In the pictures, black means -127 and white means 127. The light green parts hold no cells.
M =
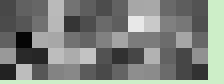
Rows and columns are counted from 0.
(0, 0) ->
-55
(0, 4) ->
-12
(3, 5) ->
67
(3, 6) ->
-45
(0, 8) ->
39
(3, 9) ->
50
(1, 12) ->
-48
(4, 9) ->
11
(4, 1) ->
61
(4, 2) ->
-40
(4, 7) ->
-27
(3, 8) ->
-57
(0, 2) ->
-25
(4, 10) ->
-20
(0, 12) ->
-44
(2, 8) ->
-3
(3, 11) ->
-57
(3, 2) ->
-89
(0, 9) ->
40
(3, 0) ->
25

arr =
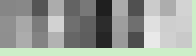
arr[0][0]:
6
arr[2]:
[15, 44, 3, 50, -25, -33, -90, 26, -51, 105, 80, 73]
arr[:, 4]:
[-28, -16, -25]
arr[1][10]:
78
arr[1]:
[16, 40, -4, 82, -16, -31, -83, 30, -16, 96, 78, 80]
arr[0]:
[6, 8, -43, 44, -28, -7, -96, 43, -47, 75, 45, 83]

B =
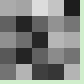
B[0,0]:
43
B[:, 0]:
[43, -30, 15, -39, -13]
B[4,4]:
52
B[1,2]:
-29
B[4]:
[-13, 52, -65, -72, 52]
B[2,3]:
55

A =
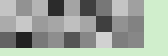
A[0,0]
67
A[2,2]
-6
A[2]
[-29, -93, -6, 13, -42, 6, 80, -1, 6]
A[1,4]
62
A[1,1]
72
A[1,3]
39
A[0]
[67, 18, 51, -84, 36, -64, -8, 67, 31]

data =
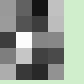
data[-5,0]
25
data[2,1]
124
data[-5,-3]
-30
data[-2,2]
-62
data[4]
[44, -71, -86, 19]
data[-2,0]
-2

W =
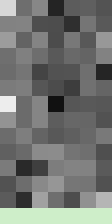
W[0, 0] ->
87
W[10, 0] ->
-4
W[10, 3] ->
-2
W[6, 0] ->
109
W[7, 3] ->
-34
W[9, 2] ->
11
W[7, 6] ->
-45
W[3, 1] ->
0
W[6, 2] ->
5
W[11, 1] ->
-18
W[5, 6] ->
-26
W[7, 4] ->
-24
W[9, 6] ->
-48
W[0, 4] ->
-35
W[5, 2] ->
-41
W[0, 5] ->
-32
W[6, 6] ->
-40
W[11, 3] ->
22
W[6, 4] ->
-41
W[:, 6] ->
[-44, -38, 24, 2, -90, -26, -40, -45, -6, -48, -37, -46, 53]
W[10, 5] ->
2
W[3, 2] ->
-17
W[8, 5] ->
-23
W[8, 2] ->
-27
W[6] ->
[109, -20, 5, -110, -41, -38, -40]
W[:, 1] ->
[-17, 3, -28, 0, -10, -1, -20, -20, -1, -21, -86, -18, -82]
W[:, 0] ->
[87, 2, 28, -16, -19, -4, 109, 19, -19, -31, -4, -45, -36]
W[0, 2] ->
7
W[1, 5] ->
-10

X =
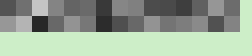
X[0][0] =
-44
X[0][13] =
22
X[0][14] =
-19
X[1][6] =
-83
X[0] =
[-44, -15, 68, 4, -27, -21, -70, 6, 0, -51, -53, -65, -31, 22, -19]
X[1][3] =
-23
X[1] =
[23, 52, -87, -23, 19, -8, -83, -48, -23, 19, -11, -2, 10, -46, 3]

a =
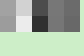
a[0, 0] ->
34
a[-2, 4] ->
-20
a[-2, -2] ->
-8
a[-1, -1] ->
-23

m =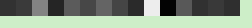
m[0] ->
-77
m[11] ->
-39
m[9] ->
109
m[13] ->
-70
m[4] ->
-36

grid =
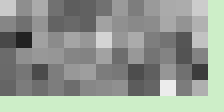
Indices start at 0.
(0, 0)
74
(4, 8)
-50
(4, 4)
24
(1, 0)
6
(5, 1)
-3
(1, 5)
-30
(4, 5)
30
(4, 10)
22
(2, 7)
23
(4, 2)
-52
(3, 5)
3
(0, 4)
-34
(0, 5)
-30
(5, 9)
-26
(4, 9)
-32
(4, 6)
-3
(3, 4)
5
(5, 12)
47
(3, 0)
-20
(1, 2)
20
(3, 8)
24
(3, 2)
24

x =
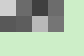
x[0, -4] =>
80
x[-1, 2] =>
57
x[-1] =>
[-39, -34, 57, -10]
